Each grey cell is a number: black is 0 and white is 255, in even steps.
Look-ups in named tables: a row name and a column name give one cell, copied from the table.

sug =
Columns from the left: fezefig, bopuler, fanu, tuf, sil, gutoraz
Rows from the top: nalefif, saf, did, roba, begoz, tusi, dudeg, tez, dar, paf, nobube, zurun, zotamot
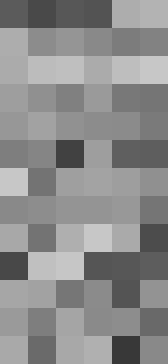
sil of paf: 87
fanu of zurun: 165
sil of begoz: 139
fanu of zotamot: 168
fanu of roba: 128
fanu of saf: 149
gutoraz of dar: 76
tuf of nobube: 139

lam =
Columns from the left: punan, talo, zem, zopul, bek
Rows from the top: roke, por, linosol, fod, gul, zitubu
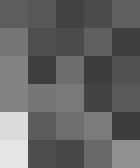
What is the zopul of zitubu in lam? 104
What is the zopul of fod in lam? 67
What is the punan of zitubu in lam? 229
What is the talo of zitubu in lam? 76
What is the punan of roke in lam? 93
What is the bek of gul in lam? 61
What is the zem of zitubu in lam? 71
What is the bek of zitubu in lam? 144
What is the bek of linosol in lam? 82
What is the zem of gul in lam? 110
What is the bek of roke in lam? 96
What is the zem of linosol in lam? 109
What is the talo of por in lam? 79
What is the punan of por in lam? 117
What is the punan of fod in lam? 131
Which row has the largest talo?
fod

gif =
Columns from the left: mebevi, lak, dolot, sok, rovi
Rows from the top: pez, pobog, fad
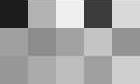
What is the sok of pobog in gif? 197
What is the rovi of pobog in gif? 148
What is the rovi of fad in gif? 206
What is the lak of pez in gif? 179
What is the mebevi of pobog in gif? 160
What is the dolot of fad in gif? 189
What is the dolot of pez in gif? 239
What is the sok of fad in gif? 159
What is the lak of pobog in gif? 140
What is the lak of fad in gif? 171
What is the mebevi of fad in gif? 152
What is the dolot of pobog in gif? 162
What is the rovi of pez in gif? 218
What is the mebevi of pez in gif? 28
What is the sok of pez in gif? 60
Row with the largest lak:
pez

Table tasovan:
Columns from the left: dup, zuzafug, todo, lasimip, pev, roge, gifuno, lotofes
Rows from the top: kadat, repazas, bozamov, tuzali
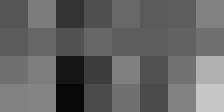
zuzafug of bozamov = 125
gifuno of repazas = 98
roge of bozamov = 81
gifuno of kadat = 93
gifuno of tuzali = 130
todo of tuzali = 8
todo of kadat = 51
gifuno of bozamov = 113
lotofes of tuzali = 199
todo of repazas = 82
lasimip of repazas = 103
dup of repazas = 90
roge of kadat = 90
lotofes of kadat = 130
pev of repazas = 93
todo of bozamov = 21
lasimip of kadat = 80
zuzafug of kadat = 124
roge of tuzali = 74
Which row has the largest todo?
repazas

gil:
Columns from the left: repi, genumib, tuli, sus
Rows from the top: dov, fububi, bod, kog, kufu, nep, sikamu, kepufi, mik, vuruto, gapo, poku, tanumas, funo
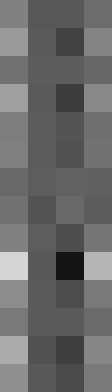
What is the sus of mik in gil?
118
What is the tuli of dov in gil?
87
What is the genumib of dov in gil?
87
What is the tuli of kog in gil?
60
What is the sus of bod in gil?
103
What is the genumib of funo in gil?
88
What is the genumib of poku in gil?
90
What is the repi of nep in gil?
127
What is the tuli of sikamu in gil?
98
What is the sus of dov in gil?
108
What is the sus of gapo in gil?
121
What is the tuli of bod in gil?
92
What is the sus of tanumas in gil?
135
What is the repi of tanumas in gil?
171
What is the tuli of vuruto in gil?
20
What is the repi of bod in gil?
113
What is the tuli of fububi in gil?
66
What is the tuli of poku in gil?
89
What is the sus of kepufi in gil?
92
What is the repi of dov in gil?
129
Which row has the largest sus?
vuruto

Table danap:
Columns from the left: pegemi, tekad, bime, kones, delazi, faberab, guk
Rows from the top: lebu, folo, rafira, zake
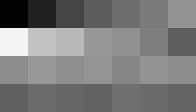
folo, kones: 151
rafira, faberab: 146
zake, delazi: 111
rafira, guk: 141
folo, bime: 185
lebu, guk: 147
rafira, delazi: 134
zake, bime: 102
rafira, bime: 143
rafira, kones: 148
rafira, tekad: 153
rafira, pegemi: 142
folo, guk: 94
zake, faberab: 106
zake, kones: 98
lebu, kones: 93

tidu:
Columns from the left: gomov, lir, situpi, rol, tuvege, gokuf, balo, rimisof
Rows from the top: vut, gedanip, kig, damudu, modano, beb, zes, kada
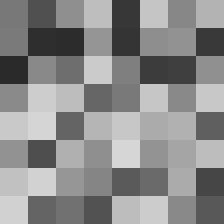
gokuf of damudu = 198
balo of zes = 171
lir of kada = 100
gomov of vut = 120
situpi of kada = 113
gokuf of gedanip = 142
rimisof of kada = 88
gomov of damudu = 138
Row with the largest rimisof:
damudu

